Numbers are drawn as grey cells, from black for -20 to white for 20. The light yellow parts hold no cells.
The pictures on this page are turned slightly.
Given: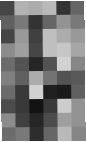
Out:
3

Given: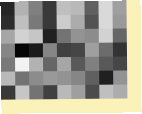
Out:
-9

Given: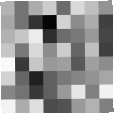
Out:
6

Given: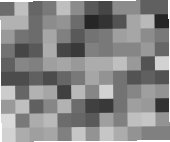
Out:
-12

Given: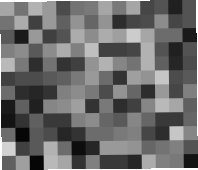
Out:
1

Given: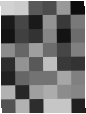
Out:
0

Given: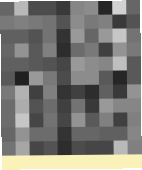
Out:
0

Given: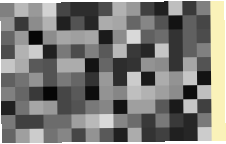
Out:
-10
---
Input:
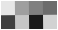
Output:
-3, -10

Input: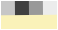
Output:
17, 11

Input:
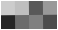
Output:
4, -14

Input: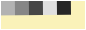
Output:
-14, 8

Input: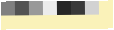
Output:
13, 0

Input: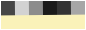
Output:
6, -9

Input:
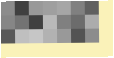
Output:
-5, -6

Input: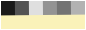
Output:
8, -16
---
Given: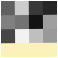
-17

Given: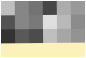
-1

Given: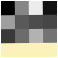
-8

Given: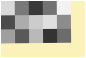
12

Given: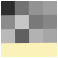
-1

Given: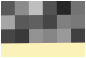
-5

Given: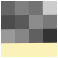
2

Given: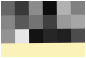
-2
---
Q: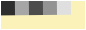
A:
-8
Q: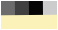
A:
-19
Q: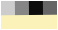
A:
-18
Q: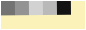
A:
13
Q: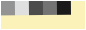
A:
-8
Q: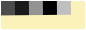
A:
3
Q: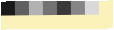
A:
8
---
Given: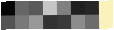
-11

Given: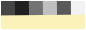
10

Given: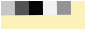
-19

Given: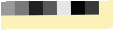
16

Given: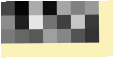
1

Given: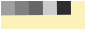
-4

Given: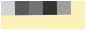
-2

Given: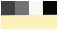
-2

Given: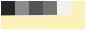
-7
